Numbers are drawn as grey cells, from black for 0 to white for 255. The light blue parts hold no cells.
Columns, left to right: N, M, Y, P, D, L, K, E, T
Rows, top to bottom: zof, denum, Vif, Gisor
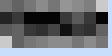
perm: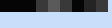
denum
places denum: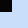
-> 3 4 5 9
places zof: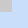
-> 9
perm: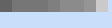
zof
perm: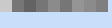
zof
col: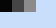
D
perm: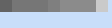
Gisor

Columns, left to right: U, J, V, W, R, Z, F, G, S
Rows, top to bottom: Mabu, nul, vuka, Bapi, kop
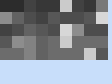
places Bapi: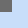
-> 5 7 8 9
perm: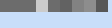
Bapi
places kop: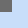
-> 1 2 5 6 7
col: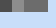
F
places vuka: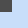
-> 2 5 8 9
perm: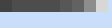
vuka

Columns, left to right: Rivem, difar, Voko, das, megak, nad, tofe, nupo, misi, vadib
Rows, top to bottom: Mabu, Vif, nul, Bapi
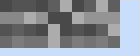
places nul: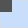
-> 1 3 7
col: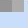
vadib
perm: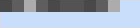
Mabu
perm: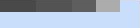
nul
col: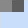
difar
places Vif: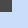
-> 5 6

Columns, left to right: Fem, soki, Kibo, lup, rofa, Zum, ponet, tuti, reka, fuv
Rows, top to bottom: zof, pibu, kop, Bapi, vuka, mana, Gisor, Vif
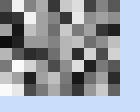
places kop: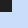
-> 10
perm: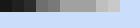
Gisor

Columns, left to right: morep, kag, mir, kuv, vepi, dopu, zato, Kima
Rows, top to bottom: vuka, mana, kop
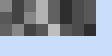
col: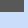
Kima
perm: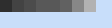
mana
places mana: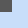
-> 1 8
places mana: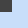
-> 2
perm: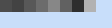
vuka
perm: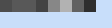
mana
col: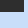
dopu

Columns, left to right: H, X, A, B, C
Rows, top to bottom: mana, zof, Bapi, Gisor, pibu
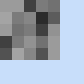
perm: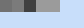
mana
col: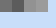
C
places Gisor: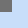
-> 4
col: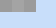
H
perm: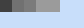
mana

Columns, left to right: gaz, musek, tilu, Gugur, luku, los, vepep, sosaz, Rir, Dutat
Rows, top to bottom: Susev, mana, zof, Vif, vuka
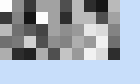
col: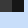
tilu
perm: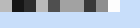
Susev
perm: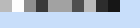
Susev

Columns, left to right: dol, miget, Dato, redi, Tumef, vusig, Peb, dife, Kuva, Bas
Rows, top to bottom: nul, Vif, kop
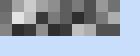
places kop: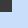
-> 3 6
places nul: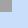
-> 2 4
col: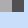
Bas
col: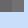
dol
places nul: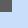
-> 6

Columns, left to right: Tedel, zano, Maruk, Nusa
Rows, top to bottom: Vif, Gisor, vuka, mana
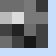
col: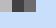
Tedel
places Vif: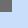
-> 1 2
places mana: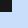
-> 3
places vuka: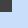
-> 1 4
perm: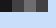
mana

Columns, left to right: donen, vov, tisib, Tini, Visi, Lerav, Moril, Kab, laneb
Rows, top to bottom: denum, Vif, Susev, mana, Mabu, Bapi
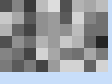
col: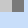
Lerav
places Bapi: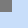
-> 1 3

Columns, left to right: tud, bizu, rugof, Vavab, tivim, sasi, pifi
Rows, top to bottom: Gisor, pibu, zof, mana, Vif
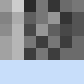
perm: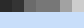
Gisor
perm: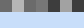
Vif

